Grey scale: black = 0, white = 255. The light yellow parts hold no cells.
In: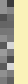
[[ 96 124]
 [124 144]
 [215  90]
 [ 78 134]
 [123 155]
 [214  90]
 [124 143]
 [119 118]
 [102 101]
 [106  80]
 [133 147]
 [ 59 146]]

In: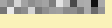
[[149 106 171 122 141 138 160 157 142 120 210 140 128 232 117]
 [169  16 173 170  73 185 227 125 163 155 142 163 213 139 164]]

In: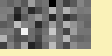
[[118 119 141  74 112 187 106  60  36 164  93 129  64]
 [108 101 109 182 117 135 124  71 109  86  79 108 180]
 [116 117 158  68 114 199 113  87 108 243  85 125 120]
 [101 121 148 177 101 157  97  42 125 133 189 103  91]
 [106 109  76  45 109  37 115 150 124  89  29  99 130]
 [124 120 137 177 114 180 107  74  41 114  49 127 124]
 [110 132  89  63 116   0 115 104 158  88 115  99 115]]

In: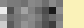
[[139  61  81 110 135 148 122  92 205]
 [124 107  88 124 139 130 120 110 165]
 [144  26  76 103 129 163 128  81 236]
 [118 138 110 131 137 113 122 123 137]]

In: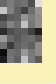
[[ 91 122 193  97 117  30]
 [137 120 152 105 112  12]
 [139  95 108  98  60 114]
 [ 88 109 104  89 104 154]
 [ 30  66  94  90  80  45]
 [143 119 192 111 131  95]
 [140 125 148  99  92  68]
 [147 110  66  96 128 197]
 [223  80 114 106 123 106]]

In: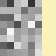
[[223 136 164 158 149 138]
 [204 122 183 220  72  96]
 [195 165 189 160 218 192]
 [169 145 171 158 245 133]
 [105 243 164  79 135 152]
 [205 160 167 210 100 102]
 [154 159 115 183 181 183]
 [191  50 206 188  63 125]]

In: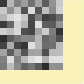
[[144 146  44  89 118  98 139 188 122]
 [224 224 175 232 220 184 128 223 128]
 [189 186  79 165 162  85 156  94 164]
 [187 112 108 185 223  54  69 172  69]
 [ 82 117 102 184 133 136 118  92  47]
 [ 51 127 204 165  71  79 216 192 207]
 [147  92  94 225  70 180 212 104  60]
 [106  77  62 125  75 198 226 213 180]
 [207 139 192  85 221  83 194 145 201]
 [201 147  92 163 112 156 129 183  56]]

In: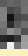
[[160 114 238  95]
 [153  54  29  38]
 [ 81 124 143 106]
 [109  89  44 118]
 [ 80  72  18 130]
 [114  83  72 127]
 [109  95 101  93]]
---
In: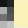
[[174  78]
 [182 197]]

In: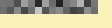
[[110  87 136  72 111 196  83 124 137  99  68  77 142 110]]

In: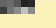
[[ 61 115 139 192 138]]

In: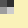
[[157 204]]

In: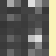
[[ 62  56  57  67  67 108  55]
 [ 53  61  62  59  68  77  61]
 [ 64  99  76  63 190 220  80]
 [ 64 105  74  62 123  99  86]]

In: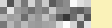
[[118 227 151 140 112 140 124 201 146 142 104  93 124]
 [120 184 150 186 158 154 163 168 216 252 211  97 227]]

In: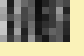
[[167  44 162  70  96  14  78  62 151  35]
 [201  30 132  58 109  27  47  57  88  44]
 [160  60 116  43 148  55  24  76  91  28]]

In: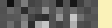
[[ 81 107  93  44  89  81 142  86 115  86 109  85  72  90]
 [ 81 110  79 136  44 168 197  82  67  80 175  79  73  89]]
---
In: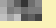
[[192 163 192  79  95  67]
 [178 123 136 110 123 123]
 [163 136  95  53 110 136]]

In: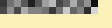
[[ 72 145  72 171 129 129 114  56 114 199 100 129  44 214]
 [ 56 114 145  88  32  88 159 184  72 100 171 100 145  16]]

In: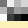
[[251  62  31   3]
 [184 104 157 143]
 [116 239 184 213]]

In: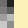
[[200 141]
 [157 185]
 [125  95]
 [110  35]]

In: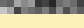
[[196 166  67 124 108  95 124  79 138  79 124  95]
 [108  95 166 138 154  54  67  40 108 124 108  67]]

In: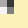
[[244 126]
 [170  56]]

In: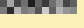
[[123  43 179 123 137  85 203  98 179 149 137]
 [ 85 164  70 111  30  98  58 111 149  70  98]]

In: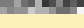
[[163 135 147 147 203 177 177 147 111 111 135 245]
 [123 123 163 111  95 177  52  79 135  66  95  66]]
